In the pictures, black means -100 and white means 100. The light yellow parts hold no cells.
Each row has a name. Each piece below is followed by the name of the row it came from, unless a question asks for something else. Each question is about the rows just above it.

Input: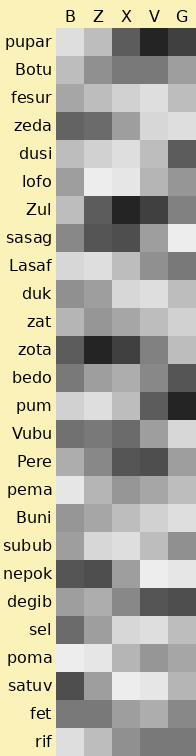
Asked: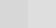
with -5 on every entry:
[64 69]
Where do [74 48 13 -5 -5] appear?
rif
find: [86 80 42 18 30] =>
poma

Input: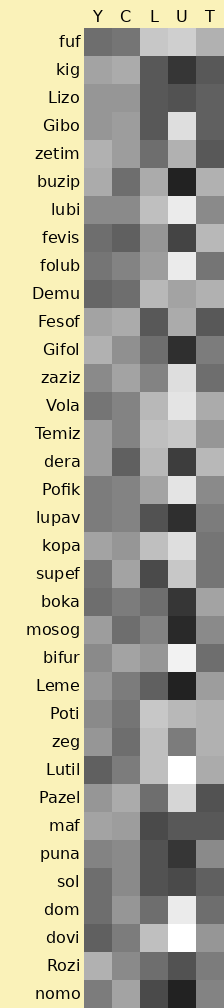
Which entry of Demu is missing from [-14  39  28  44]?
[-20]
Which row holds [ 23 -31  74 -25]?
Gibo
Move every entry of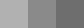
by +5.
[44 13 -9]
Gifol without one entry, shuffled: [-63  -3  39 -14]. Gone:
[13]
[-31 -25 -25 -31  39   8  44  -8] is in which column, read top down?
T
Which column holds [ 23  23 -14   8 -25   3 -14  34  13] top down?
C

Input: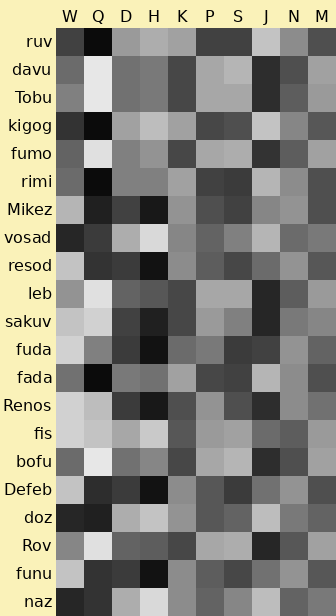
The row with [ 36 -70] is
Rov
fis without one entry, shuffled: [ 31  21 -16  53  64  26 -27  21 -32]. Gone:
[58]

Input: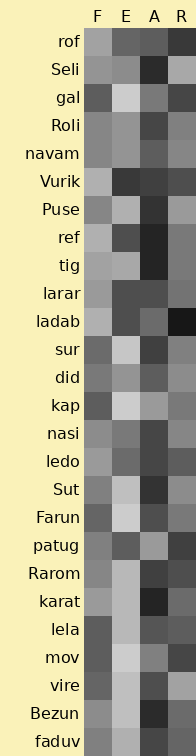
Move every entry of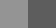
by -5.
[ 11 -32]
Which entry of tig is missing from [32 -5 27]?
[-72]
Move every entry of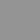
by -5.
[11]
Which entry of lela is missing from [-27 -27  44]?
[-33]
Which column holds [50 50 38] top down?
E

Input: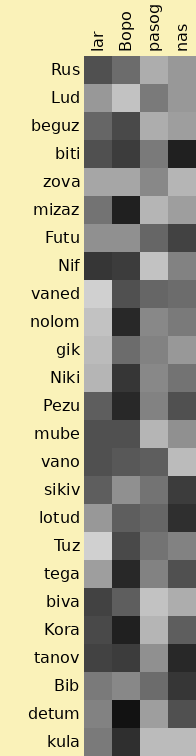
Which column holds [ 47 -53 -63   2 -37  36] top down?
nas
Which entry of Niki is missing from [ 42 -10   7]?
[-58]
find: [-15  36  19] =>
Rus
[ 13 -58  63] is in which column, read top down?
lar
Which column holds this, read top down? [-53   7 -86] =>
Bopo
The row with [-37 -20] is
vaned

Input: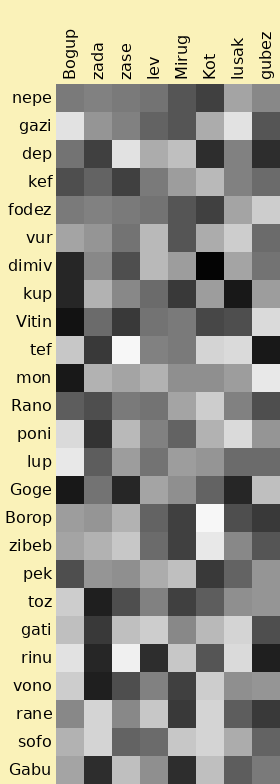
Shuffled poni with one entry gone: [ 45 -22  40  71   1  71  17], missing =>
[-60]
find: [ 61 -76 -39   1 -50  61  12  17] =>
vono
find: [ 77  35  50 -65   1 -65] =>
dep
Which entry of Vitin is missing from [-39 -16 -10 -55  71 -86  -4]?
[-44]

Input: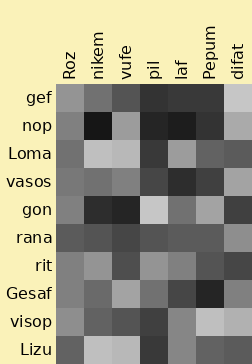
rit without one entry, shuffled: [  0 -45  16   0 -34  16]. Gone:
[-39]
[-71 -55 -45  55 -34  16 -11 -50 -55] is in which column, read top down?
pil
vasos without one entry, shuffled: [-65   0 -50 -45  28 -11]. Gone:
[-6]
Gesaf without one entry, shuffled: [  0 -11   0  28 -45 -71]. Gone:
[-17]
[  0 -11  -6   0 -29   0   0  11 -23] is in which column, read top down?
Roz

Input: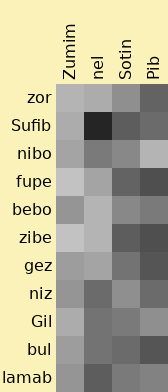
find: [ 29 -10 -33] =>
gez
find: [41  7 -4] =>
bebo

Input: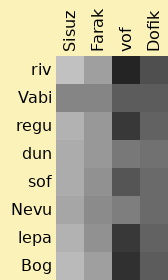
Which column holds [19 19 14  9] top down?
Farak
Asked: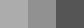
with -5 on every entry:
[ 30   9 -38]
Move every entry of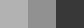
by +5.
[ 45  19 -51]

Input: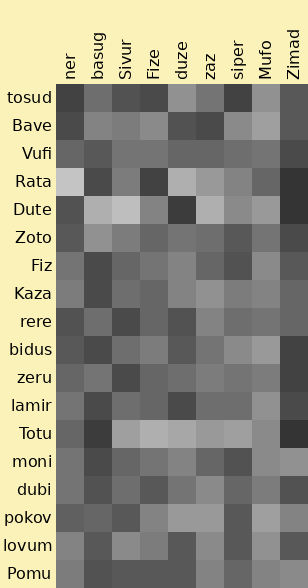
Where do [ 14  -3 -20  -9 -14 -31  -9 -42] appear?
Zoto
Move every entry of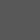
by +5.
[-26]
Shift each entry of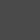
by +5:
[-37]
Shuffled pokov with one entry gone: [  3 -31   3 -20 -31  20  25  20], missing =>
[-25]
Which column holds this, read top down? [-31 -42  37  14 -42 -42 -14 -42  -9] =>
basug

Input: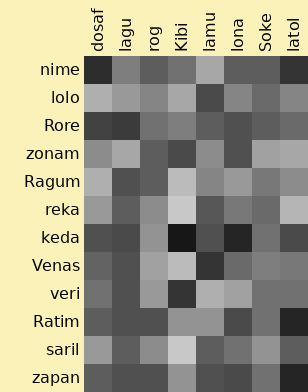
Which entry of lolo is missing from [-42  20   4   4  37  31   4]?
[-17]
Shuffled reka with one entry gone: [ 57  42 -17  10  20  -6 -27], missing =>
[-32]
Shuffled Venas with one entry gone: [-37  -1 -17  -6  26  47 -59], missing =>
[-22]
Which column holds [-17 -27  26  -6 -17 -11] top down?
Soke
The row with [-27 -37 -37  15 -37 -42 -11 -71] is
zapan
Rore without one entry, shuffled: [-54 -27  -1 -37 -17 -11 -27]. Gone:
[-48]

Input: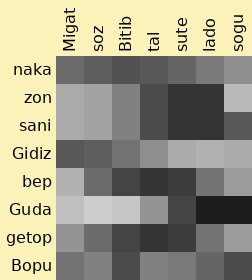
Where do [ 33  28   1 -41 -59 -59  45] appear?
zon
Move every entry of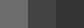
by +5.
[-11 -42 -54]

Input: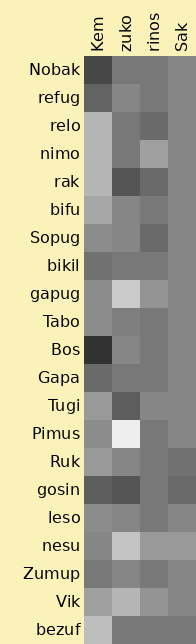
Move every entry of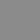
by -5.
[5]
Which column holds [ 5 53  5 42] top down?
zuko
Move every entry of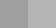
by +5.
[30 47]
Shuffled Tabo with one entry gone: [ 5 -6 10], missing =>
[-1]
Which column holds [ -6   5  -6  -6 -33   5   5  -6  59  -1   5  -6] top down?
zuko
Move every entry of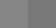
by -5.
[  0 -11]

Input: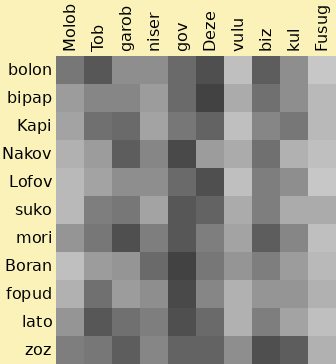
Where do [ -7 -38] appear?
mori
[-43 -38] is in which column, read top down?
gov
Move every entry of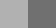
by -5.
[ 34 -17]
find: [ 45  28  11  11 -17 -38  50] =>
Lofov
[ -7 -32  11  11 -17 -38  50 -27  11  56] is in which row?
bolon

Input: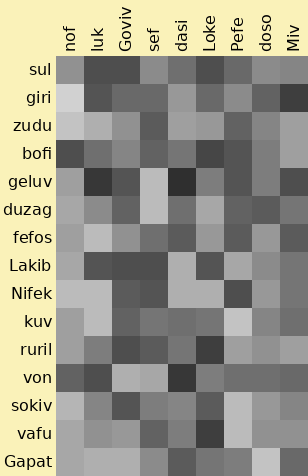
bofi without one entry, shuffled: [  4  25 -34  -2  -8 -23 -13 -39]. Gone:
[-45]
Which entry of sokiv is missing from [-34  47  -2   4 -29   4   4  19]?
[42]

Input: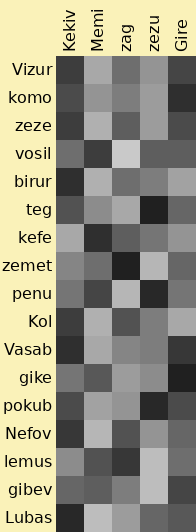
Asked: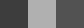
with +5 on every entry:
[-47  43 -31]
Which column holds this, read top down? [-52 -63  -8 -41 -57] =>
Kekiv
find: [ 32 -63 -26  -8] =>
kefe

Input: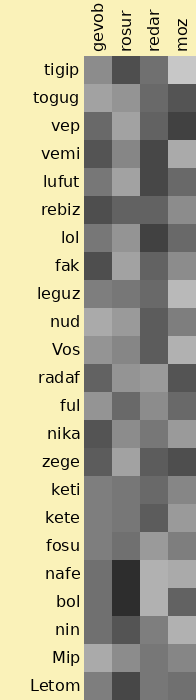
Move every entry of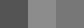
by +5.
[-29  15  -2]
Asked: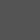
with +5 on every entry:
[-29]

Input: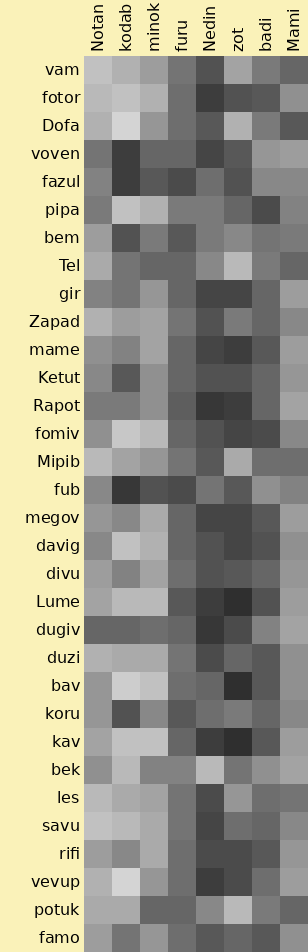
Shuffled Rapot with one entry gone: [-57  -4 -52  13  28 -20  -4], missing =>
[-26]
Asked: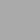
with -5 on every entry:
[28]
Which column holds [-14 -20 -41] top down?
furu
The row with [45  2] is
bek
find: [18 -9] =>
Mipib

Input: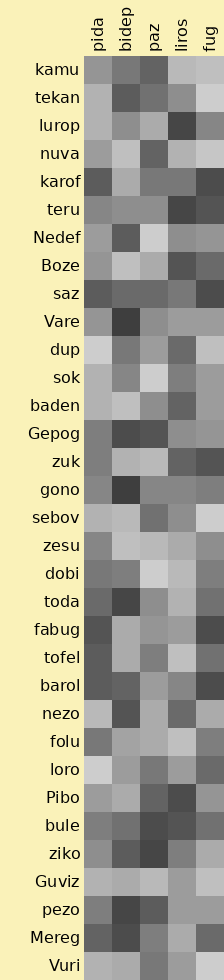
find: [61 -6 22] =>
dup
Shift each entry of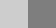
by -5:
[56 -6]
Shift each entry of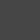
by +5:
[-40]
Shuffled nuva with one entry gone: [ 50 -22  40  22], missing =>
[55]
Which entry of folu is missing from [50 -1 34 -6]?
[28]
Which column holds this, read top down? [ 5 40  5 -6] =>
pida

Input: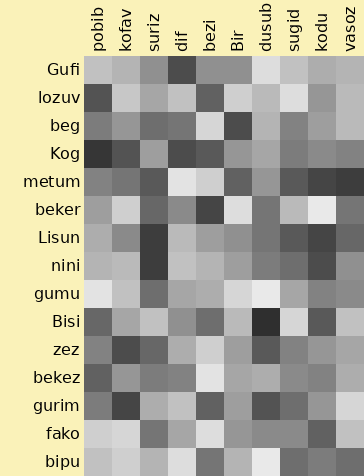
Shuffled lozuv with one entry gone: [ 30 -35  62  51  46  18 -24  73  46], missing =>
[56]
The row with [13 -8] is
Lisun
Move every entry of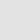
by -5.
[73]
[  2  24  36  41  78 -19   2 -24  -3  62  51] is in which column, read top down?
pobib
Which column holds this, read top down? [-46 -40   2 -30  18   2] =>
kodu

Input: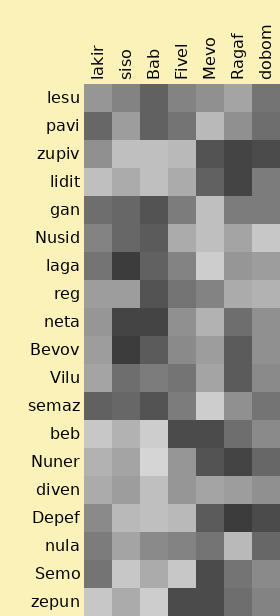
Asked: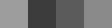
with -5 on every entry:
[ 18 -58 -34   3]
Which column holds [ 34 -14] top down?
Ragaf
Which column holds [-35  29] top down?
Mevo
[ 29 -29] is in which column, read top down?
Mevo
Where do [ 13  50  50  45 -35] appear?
zupiv
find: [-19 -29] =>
Nusid
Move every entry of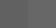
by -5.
[-29 -24]

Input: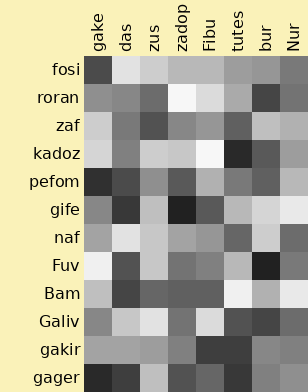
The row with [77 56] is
naf
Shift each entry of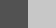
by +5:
[-31  61]
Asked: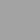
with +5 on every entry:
[33]
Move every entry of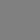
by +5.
[5]
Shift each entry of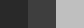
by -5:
[-73 -56  45]

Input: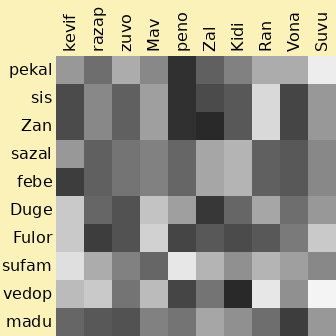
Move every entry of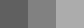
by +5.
[-20   6  40]
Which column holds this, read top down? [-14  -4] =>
Vona
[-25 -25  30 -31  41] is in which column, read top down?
Ran
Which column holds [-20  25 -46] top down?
peno
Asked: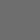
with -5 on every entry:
[-19]

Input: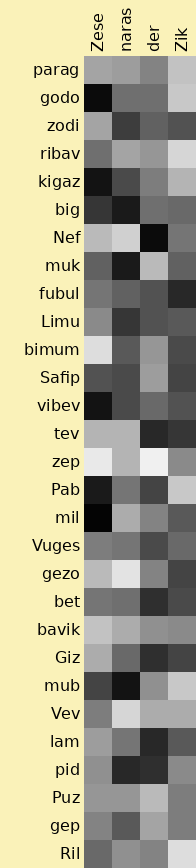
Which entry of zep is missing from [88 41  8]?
[83]
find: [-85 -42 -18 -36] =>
vibev
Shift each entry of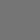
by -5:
[-13]
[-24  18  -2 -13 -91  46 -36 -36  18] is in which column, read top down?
der
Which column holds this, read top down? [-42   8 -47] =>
Zik

